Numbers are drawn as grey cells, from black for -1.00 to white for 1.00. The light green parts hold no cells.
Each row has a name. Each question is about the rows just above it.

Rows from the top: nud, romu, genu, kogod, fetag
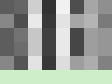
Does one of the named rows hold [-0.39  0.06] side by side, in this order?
no
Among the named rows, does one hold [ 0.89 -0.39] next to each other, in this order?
yes
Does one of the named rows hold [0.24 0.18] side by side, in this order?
yes
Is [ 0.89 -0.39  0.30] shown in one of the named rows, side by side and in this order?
yes
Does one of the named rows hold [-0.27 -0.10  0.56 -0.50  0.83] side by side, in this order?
yes
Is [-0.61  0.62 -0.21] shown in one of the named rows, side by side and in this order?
no
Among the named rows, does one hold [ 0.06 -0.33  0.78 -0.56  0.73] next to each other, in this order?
yes

